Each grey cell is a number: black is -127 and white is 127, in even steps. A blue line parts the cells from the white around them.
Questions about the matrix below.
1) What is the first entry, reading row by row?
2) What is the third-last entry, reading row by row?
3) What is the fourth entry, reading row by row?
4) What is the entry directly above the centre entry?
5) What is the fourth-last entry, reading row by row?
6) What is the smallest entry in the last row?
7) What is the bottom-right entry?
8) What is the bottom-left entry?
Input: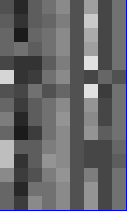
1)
-46
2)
20
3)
-14
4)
-25
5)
-46
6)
-67
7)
-14
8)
-25

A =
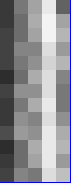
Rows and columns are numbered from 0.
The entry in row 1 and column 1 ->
-18
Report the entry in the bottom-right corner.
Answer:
63
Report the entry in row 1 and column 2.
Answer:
44
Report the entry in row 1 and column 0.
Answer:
-70
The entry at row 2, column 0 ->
-61
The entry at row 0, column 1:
-7
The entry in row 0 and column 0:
-70
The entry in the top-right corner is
-29
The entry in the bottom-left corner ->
-61
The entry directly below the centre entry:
44
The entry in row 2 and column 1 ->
-18
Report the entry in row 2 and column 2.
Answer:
35
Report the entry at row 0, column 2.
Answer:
35

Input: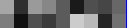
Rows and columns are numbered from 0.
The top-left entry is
38
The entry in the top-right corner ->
-24
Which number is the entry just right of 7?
-36
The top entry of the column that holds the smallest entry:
-80
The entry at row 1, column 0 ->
-2

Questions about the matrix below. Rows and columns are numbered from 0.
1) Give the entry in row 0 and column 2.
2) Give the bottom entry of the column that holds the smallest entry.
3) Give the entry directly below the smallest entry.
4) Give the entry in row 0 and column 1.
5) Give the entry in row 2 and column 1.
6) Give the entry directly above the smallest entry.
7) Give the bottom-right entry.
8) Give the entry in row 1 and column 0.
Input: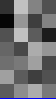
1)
3
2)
-35
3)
-46
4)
65
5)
65
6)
-77
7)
-6
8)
-121

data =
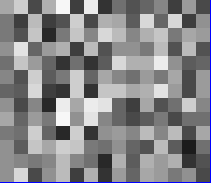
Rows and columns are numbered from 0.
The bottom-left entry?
17
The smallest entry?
-99
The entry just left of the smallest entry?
-35
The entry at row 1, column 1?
-65
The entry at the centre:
69
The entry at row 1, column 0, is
-6
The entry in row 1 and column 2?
59
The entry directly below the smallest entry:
-76
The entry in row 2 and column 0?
-6
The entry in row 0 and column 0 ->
39
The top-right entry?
-54
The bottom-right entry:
-54
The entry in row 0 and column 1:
78
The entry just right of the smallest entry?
-15
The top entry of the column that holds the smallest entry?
27
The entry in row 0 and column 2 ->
-54
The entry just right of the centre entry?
69

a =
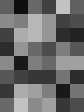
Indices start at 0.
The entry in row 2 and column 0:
-62
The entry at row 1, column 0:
10
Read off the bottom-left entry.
-22
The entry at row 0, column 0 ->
-31
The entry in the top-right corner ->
-31
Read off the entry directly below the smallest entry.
-1
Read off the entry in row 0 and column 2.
-22
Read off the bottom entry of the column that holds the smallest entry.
66
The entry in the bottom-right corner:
-50
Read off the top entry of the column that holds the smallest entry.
-113
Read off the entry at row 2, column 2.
55

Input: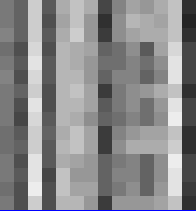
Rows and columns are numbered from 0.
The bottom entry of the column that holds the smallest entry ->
-79
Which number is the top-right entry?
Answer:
-79
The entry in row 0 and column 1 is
-28
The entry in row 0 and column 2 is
77
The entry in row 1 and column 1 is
-28
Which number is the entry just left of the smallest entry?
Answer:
66
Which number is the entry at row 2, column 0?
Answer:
3
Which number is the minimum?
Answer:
-91
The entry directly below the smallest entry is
-79
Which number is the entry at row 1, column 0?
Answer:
-6
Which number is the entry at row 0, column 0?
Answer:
-6
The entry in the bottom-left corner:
-6
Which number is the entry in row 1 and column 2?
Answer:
77
